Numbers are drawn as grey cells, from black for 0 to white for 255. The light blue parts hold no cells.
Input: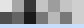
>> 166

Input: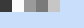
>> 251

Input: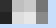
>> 191

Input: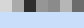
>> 170

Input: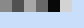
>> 81

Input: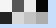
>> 87

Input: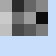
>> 43

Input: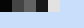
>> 68

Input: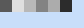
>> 223

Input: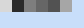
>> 42
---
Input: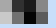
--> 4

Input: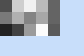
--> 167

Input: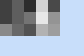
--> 231

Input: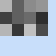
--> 107

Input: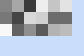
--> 108

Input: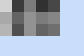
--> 123

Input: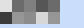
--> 215

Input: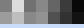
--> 50

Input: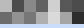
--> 165
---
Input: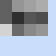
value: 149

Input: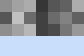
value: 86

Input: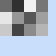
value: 48

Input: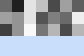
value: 74

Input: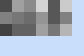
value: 212

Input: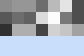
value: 186

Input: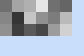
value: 230
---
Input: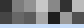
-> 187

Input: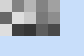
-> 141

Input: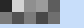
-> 93

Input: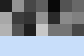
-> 128

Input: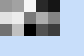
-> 132

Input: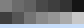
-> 21

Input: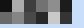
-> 28

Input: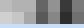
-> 122

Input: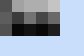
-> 105
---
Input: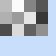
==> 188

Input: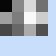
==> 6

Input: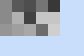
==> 138

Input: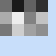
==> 110

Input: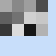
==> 169

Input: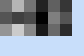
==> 116

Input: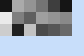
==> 21
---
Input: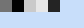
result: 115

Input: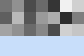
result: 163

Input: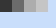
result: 53

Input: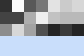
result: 140

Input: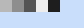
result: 184

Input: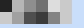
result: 202
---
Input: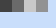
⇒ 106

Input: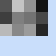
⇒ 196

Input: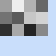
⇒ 238

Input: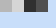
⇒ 213

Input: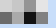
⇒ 199

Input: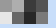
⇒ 174

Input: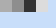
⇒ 142

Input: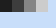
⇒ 61

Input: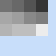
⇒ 104
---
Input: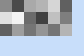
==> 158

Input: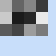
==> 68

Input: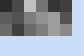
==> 64

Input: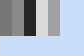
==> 139

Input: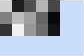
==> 240

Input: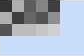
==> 187

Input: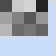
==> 109
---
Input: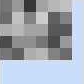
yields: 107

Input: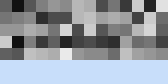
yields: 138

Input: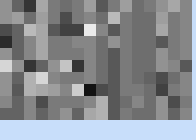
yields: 134

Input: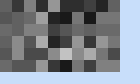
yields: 128

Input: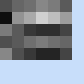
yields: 68

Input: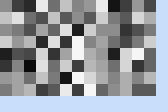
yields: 89

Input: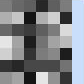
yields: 51

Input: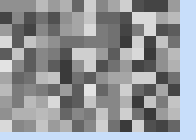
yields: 102
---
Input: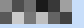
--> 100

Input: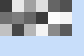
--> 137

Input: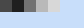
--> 185

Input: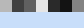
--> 19

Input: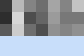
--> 132

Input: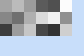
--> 50

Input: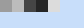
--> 37
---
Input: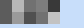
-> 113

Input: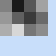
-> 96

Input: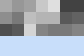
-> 180

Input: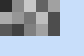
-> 118

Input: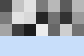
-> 114

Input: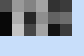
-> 142

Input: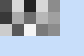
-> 109

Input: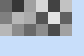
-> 84
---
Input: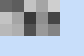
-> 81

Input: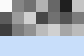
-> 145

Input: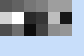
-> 12

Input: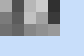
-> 134

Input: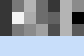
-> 139

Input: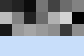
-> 165
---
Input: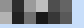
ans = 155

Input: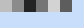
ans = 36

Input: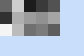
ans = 28

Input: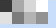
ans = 215

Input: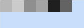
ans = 143

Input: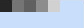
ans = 96

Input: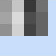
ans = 56

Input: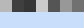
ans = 54

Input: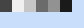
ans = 198
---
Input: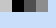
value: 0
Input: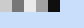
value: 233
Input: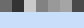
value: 153
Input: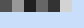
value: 102
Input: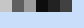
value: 13
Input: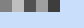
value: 82
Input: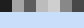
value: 207
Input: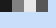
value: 129
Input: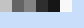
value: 46
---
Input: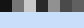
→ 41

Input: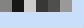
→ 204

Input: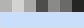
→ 77

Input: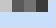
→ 198

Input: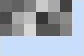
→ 214

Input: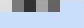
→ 122
